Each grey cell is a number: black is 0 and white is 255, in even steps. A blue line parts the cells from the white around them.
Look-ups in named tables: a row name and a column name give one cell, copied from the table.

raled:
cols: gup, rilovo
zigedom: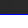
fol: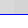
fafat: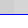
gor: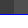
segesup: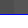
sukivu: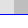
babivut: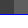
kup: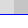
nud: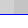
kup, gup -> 220
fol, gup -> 217
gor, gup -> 61
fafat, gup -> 207
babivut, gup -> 63
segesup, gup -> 78
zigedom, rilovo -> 42
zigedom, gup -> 41
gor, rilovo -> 79
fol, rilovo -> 212
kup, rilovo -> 197
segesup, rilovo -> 85
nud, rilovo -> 196
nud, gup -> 209
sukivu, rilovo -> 190
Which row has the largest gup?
sukivu

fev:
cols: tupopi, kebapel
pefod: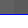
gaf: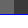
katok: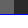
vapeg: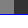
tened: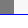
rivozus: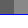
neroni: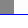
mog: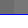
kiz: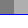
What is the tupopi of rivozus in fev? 95
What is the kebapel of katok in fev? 42
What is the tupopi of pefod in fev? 97
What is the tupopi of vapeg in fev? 128
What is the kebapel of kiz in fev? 175
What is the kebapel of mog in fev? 119
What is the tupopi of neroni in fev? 133
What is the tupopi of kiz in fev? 124
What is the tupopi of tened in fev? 122
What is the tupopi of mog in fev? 109
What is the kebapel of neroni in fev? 253
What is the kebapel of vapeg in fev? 51
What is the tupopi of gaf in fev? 102
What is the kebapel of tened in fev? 247
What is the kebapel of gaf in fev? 58
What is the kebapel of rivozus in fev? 136
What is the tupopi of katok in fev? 99
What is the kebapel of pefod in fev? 91

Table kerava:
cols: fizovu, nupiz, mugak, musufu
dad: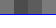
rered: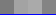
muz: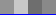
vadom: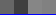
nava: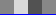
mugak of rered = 170
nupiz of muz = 200
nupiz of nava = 217
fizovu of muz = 147
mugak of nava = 82
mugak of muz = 110
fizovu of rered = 123
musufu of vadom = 129
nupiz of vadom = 63
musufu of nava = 135
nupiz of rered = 163
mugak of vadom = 134
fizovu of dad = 117
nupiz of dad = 76
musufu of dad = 123
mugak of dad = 92
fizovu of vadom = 102
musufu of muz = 137
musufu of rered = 132

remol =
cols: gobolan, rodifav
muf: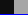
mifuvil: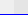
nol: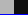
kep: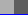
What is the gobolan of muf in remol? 14
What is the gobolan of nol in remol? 182
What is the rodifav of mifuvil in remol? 229
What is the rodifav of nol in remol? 15
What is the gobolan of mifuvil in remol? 239
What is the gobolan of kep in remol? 175
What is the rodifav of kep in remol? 94
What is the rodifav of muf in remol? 166

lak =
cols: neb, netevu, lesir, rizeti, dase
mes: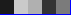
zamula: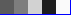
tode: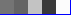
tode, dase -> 252
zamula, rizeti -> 29
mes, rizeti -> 51
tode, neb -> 116
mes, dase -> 123
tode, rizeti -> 57
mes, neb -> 27
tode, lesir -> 195
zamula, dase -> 250
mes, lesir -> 176
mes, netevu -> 202
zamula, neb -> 91
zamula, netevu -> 125
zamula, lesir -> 210
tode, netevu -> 100

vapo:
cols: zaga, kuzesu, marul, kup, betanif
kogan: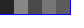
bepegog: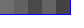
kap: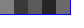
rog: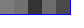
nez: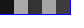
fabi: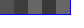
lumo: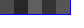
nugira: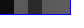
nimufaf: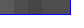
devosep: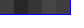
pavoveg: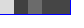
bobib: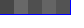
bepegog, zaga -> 111
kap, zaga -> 129
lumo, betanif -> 85
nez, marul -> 51
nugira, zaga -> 13
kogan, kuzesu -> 135
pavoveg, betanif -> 69
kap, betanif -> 106
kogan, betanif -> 91
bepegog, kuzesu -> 97
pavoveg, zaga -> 220
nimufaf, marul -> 69

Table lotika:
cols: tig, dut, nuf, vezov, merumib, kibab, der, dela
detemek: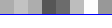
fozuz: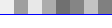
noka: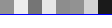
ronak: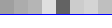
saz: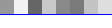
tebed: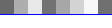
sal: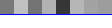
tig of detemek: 173
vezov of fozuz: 172
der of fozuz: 195
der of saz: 196
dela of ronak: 191
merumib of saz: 137
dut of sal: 192
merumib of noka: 141
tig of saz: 152
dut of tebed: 174
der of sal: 163
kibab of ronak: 204
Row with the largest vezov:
noka

